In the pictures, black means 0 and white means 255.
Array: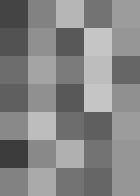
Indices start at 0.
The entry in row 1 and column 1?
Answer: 144
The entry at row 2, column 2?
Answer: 123
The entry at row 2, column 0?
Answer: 109
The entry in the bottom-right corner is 150
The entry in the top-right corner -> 156
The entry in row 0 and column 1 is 130
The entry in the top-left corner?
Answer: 68
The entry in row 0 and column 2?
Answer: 182
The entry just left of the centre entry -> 144
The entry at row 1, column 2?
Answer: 88

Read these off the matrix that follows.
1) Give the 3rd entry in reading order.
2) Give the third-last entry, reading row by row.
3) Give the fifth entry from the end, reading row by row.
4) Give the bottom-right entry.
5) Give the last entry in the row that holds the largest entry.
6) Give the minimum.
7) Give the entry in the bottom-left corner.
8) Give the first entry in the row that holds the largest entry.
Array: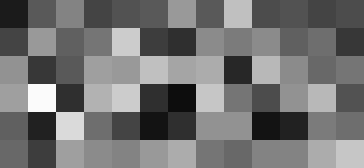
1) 131
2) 131
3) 104
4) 198
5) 82
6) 13
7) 104
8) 159

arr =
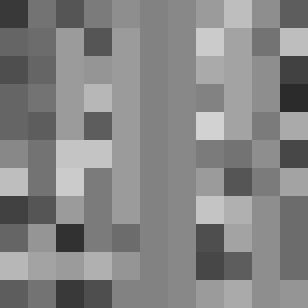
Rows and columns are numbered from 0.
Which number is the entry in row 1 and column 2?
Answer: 155
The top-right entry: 93
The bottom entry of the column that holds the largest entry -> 155
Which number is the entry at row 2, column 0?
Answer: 78
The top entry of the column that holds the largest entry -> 155
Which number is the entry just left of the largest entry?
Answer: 136
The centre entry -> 130
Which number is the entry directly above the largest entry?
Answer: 130
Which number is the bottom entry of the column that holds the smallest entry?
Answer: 149
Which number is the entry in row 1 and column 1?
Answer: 108
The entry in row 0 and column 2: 85
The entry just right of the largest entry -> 163
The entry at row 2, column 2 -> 155
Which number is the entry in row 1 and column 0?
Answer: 101
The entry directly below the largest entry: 123
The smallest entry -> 43
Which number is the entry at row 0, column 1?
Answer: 115
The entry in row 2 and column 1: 101
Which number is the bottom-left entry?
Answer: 93
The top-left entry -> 57
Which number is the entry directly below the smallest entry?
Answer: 170
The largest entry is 210
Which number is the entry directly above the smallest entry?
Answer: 65
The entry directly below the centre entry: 130
